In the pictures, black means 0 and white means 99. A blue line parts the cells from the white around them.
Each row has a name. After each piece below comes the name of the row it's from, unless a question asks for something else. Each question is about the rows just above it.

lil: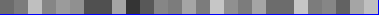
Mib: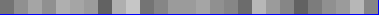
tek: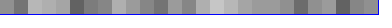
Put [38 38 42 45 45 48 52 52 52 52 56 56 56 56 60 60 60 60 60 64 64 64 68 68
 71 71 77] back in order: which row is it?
Mib
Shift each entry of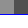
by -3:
[53 28]
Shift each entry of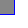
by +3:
[55]
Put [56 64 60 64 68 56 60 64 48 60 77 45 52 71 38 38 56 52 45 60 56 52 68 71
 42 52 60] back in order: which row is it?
Mib
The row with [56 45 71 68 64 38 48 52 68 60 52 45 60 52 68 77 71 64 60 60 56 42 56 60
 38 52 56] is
tek

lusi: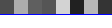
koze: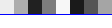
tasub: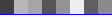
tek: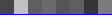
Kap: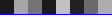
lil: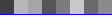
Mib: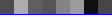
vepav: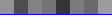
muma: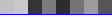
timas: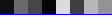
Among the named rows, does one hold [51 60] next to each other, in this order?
yes
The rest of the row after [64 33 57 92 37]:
[54]

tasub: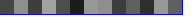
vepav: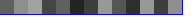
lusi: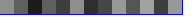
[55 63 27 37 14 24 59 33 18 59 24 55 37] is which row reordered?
vepav
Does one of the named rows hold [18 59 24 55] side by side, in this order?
yes
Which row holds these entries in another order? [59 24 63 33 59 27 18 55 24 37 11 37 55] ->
lusi
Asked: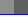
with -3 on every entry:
[52 34]

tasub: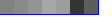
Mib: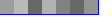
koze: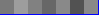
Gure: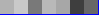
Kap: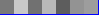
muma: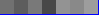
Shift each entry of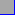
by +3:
[68]
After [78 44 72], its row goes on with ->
[36 57 61]
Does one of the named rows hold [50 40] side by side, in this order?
yes

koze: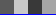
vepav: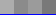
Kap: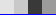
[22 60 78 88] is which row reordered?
Kap
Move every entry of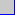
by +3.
[81]
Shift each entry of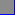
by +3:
[57]
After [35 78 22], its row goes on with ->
[64]

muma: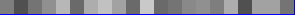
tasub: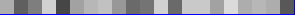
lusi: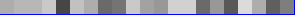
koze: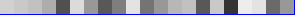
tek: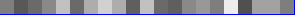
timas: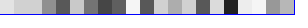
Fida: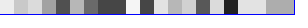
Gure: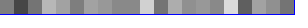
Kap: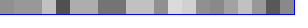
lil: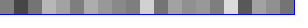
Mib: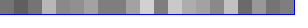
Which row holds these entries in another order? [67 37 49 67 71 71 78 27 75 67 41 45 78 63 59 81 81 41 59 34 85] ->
lusi
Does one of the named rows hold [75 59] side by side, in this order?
yes
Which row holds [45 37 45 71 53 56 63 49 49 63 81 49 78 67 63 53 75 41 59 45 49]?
Mib
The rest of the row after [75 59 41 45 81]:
[41 78 78 63 85 67 71 67 34]
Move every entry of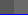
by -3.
[31 38]
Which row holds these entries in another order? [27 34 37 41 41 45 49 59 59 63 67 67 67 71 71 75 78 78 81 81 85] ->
lusi

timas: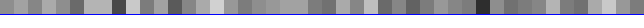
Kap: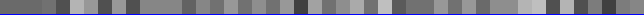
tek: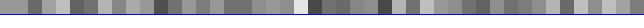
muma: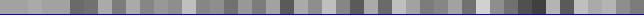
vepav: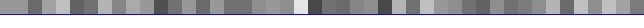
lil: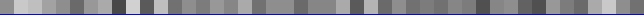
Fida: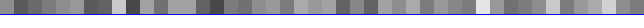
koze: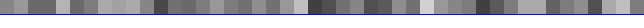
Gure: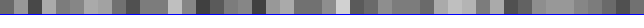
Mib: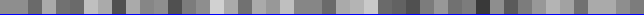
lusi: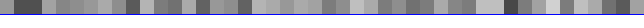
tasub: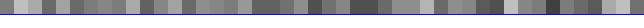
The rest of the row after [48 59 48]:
[44 55 44 59 74 25 31 44 52 31 35 55 44 81 59 52 48 25 35 48 66 66 38 48
 55 31 66 74 48]
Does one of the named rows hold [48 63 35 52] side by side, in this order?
yes
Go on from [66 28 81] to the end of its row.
[35 74 44 55 48 59 52 66 44 55 55 41 52 52 66 35 70 41 55 44 48 44 52 48
 31 52 55 38 31 59 48 41 66 78 55 44]
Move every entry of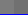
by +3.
[51 47]
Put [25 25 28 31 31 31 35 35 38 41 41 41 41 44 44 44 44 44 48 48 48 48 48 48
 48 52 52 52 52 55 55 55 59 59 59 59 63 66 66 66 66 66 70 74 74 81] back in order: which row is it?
koze

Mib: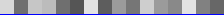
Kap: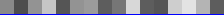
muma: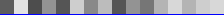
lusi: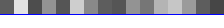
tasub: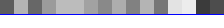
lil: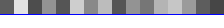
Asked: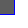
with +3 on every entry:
[39]
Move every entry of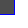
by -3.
[27]
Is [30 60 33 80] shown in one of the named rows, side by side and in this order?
no
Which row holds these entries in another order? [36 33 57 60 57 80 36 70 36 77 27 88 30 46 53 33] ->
lusi
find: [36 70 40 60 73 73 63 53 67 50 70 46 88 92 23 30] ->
tasub

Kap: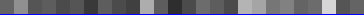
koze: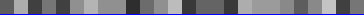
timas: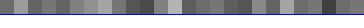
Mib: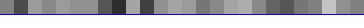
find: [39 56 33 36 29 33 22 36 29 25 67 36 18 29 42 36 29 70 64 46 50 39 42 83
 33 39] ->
Kap
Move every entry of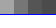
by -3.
[61 43 30 26]

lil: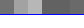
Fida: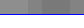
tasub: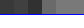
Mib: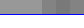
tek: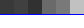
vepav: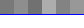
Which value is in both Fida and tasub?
[47]
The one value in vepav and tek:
[47]
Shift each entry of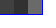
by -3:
[22 16 38]
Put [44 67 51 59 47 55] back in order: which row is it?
vepav

